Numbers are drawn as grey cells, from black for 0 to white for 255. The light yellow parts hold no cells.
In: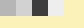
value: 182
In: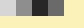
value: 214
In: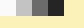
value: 250
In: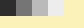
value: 45
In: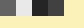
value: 99
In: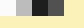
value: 251
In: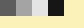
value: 93
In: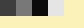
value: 62
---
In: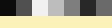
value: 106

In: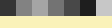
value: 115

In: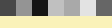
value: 148

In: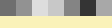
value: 146

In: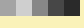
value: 135

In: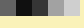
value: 99

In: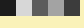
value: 92

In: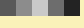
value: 109

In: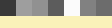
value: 129

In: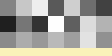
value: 152
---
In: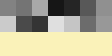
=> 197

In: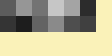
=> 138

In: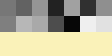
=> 7

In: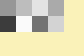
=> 250

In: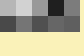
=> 80

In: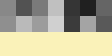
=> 59

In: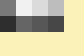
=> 101
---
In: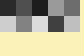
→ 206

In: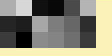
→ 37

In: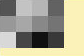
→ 152

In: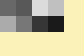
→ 171

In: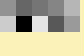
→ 204

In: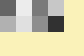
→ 177

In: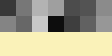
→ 132
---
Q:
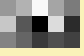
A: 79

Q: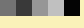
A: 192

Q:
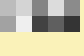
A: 95

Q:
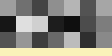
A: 47

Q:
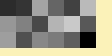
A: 94

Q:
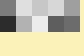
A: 94

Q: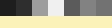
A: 130
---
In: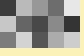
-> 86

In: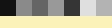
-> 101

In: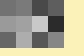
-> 87

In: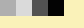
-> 82

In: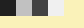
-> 66

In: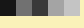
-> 57

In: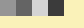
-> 212
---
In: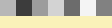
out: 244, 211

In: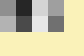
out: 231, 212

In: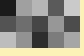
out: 201, 189

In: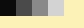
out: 212, 136

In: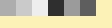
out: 238, 202

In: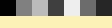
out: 237, 187

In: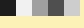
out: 241, 205

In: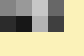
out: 199, 179
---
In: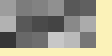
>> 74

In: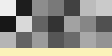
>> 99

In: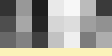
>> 37

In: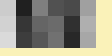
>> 101

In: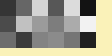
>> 155

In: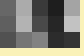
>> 73

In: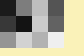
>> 203
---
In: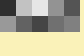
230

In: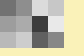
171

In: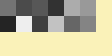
50

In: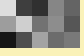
114

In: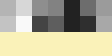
34

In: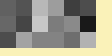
124

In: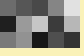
198

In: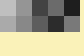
67

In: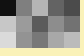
91

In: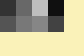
104
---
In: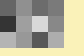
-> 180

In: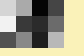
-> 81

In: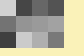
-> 63

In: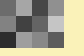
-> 45

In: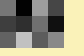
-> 98

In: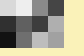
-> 18

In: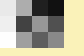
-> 254
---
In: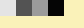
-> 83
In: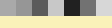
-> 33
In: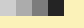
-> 172
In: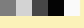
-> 70
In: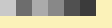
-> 136
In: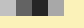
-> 99
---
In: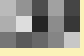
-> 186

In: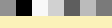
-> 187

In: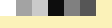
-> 163

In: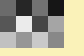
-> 193

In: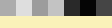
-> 172

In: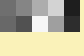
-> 173

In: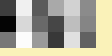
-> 224

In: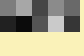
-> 139
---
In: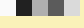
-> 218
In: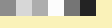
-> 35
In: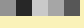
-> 87
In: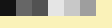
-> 158
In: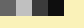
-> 14
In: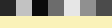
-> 75
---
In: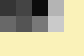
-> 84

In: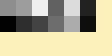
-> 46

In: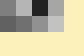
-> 112

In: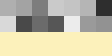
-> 73

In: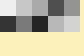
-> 122

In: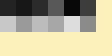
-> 154

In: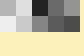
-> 202

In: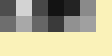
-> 168

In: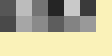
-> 166
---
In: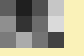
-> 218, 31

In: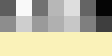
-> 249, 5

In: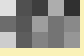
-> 224, 48

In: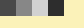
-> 209, 45

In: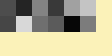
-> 216, 7

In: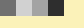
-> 209, 46
